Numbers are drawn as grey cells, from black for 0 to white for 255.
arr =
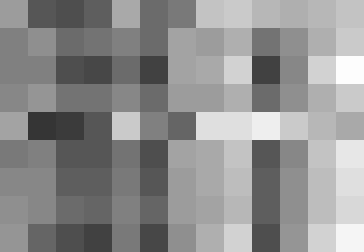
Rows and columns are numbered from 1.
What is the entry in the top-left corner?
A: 156
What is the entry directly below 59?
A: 86
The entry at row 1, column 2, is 86
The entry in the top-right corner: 195
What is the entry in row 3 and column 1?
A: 128
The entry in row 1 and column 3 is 78
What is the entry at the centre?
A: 101
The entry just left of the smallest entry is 163
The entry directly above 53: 149
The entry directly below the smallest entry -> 128
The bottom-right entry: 245
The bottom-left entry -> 149
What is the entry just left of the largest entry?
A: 210
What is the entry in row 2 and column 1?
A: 128
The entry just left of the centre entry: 128
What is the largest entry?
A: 253
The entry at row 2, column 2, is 143
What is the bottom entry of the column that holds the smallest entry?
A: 101
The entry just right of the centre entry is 223

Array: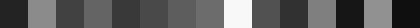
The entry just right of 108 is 248
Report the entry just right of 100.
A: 57

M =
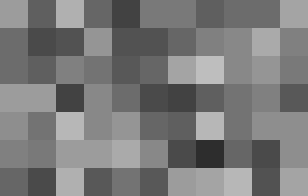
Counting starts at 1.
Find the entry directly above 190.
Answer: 128
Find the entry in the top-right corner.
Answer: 164
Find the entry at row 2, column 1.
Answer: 108
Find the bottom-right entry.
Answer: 164
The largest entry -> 190
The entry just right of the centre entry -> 66
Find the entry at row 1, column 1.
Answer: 156
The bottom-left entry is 102
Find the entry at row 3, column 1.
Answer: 108
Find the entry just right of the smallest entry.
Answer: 102
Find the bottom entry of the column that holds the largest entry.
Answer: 164
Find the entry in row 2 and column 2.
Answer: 74
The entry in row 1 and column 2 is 95
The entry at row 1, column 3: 176
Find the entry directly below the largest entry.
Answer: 95
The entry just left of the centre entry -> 108
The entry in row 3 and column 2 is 95
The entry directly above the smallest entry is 183
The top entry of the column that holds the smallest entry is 95
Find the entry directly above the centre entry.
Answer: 102

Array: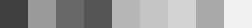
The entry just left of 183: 84
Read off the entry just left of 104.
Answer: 154
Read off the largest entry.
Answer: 240

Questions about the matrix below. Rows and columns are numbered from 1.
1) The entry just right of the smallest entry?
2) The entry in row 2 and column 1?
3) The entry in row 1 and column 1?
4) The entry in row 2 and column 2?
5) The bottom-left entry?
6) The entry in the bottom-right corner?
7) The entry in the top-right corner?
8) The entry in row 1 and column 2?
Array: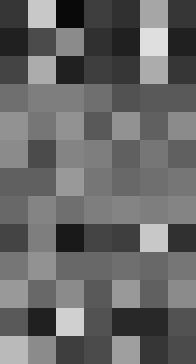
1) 62
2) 32
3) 54
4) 75
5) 186
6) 75
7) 54
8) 200

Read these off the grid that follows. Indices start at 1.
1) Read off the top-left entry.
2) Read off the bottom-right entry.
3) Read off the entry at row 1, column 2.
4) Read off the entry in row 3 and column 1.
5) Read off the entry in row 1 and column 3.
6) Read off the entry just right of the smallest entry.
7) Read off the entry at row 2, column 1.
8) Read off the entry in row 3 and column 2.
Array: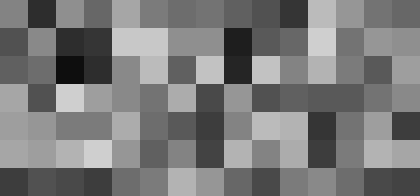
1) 131
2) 67
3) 45
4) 96
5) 143
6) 45
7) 81
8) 109

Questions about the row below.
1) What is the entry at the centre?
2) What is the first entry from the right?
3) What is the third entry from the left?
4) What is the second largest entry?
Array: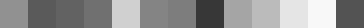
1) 125
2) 83
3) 98
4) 229

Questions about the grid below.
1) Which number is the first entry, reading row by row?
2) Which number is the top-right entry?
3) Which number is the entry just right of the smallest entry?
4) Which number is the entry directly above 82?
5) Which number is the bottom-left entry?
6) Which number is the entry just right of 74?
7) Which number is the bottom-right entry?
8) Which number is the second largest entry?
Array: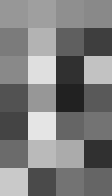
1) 151
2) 137
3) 89
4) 137
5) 201
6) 115
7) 101
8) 223

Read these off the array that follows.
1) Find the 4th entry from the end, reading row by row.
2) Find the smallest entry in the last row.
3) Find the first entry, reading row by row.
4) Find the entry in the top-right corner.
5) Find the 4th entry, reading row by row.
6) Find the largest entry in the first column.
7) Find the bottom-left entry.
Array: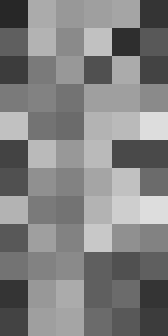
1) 165
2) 60
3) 39
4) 52
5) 159
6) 193
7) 67

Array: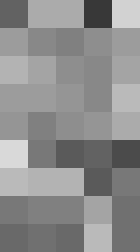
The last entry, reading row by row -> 112
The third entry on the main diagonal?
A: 142
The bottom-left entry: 105
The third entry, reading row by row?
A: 171
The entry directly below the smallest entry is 142
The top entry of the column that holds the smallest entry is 56
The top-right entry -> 210
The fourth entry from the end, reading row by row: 112
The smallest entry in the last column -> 75
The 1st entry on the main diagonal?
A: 98
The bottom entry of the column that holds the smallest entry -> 186

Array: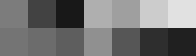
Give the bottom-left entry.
116
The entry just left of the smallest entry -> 66
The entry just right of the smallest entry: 175
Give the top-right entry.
225

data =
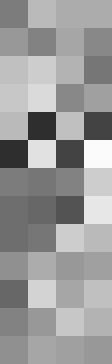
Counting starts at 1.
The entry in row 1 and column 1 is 124
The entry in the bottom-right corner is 152
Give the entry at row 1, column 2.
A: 186
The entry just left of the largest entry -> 67
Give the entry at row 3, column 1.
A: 192
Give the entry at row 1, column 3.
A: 172
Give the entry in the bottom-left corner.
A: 144
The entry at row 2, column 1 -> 152
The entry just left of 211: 103

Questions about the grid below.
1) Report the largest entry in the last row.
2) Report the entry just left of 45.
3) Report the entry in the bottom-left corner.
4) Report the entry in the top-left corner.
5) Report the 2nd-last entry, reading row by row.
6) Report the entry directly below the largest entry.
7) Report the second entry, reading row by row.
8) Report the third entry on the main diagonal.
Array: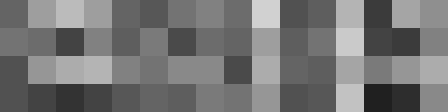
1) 194
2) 32
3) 81
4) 100
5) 45
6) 158
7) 158
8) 172

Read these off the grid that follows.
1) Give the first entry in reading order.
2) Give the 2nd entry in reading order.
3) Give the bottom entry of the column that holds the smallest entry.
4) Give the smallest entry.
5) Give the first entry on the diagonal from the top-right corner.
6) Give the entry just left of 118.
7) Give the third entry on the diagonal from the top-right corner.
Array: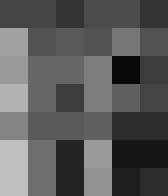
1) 68
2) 68
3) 30
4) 9
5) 52
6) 82
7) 126
